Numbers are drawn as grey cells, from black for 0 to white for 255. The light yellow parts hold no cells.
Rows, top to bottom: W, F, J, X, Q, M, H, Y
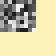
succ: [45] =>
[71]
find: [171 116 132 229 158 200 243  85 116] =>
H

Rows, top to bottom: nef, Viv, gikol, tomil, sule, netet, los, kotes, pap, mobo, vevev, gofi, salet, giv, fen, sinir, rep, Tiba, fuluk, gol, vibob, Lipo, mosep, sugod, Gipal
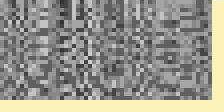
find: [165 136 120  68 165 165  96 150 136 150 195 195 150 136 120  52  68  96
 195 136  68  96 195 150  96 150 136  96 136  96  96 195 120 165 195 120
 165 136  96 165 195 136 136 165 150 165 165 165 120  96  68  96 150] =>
tomil
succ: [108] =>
[165]
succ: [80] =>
[165]
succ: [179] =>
[96]

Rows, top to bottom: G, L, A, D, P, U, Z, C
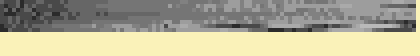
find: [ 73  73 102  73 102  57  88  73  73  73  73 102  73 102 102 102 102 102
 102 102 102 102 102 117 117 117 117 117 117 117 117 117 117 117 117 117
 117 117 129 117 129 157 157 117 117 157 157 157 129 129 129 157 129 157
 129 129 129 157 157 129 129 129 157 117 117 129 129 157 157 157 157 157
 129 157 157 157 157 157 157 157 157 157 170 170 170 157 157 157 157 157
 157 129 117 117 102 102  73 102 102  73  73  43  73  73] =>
U
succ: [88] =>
[73]
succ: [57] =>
[88]
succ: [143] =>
[129]
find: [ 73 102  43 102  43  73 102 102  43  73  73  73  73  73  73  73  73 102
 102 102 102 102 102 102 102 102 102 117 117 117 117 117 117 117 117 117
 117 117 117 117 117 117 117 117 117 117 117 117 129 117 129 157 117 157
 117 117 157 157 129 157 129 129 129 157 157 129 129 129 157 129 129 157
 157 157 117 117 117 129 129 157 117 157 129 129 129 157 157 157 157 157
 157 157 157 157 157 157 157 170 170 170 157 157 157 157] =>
A

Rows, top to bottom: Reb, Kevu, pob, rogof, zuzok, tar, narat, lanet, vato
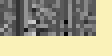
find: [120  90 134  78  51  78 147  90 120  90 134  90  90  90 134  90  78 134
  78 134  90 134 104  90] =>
Reb
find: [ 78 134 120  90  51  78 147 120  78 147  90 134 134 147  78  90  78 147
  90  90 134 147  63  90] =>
rogof
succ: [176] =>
[90]
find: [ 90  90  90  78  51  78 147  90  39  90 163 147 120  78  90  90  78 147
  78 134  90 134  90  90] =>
pob
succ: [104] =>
[90]

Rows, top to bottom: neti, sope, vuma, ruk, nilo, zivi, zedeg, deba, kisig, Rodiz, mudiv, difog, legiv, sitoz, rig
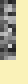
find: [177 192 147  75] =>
kisig
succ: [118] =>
[102]

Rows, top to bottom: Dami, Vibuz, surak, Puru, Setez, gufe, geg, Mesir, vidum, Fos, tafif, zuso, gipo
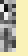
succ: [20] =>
[135]
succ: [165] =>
[178]

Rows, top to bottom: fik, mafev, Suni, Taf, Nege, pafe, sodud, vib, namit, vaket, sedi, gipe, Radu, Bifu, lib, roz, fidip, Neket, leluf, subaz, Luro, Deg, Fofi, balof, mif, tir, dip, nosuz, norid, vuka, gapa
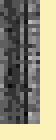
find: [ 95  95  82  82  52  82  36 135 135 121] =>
gapa
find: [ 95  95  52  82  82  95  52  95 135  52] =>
roz
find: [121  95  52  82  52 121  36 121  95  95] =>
namit
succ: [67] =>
[36]
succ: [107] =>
[21]

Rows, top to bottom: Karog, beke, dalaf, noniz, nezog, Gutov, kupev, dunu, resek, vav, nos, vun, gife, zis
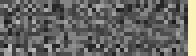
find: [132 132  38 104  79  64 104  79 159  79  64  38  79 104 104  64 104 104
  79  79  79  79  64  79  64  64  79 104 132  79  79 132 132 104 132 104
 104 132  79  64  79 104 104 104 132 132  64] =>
dunu
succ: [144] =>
[132]
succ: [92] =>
[104]
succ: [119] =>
[64]
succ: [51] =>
[132]

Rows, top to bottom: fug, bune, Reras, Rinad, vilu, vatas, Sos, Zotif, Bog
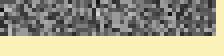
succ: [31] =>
[84]
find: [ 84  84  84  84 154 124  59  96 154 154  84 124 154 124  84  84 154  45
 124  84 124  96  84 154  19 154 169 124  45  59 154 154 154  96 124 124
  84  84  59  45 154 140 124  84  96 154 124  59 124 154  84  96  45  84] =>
fug
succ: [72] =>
[59]
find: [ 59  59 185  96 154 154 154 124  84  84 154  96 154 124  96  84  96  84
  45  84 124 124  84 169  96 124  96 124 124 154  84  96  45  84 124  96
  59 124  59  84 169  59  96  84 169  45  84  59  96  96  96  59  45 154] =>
Bog
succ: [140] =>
[124]
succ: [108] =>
[169]

